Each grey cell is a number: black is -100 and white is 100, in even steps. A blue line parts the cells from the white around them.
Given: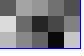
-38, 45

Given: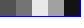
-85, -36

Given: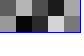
31, 20

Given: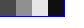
-88, -43

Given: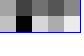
6, 51

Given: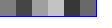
-18, -1

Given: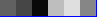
5, -24

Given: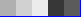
-29, 38

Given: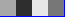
-7, 32

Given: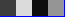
17, -52
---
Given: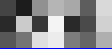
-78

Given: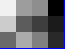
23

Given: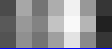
31

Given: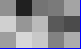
-75

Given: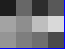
-19

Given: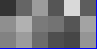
-21

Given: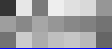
81

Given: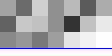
-16

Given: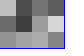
-39

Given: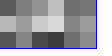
-2
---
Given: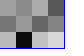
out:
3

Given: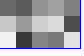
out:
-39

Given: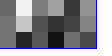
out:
3

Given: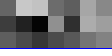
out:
24

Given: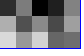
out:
25

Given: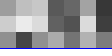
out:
-51

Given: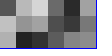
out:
-6

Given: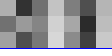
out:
48

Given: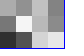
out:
9
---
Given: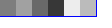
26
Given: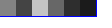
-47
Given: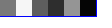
93
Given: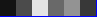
-41
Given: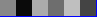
-92
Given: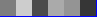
61
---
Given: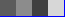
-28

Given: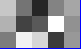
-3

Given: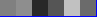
0

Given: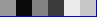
19

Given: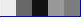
86

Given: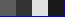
-28
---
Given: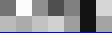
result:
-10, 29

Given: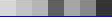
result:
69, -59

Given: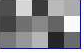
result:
-38, -17

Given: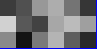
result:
-53, -68

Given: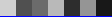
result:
63, -81

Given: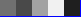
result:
-12, -76

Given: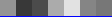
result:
16, -7
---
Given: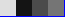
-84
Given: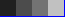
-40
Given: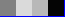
71
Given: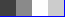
8
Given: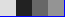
-73
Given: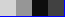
18
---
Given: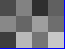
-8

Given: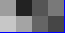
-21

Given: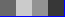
15

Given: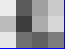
-24

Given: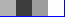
23

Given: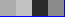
-67
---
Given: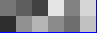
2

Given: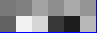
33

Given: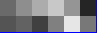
17

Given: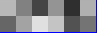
-63

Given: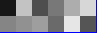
36

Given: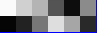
-90
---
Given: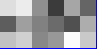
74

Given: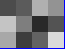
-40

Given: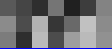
-30

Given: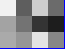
89

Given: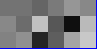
-10

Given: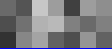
-17

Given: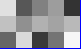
76
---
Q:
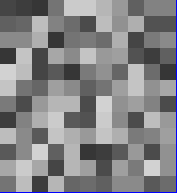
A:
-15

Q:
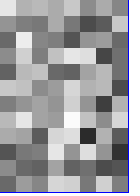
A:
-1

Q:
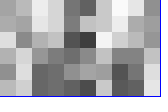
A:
80

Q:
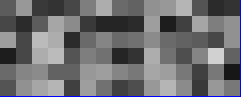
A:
-6

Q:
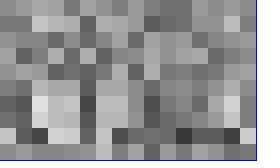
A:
-6

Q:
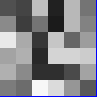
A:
-31
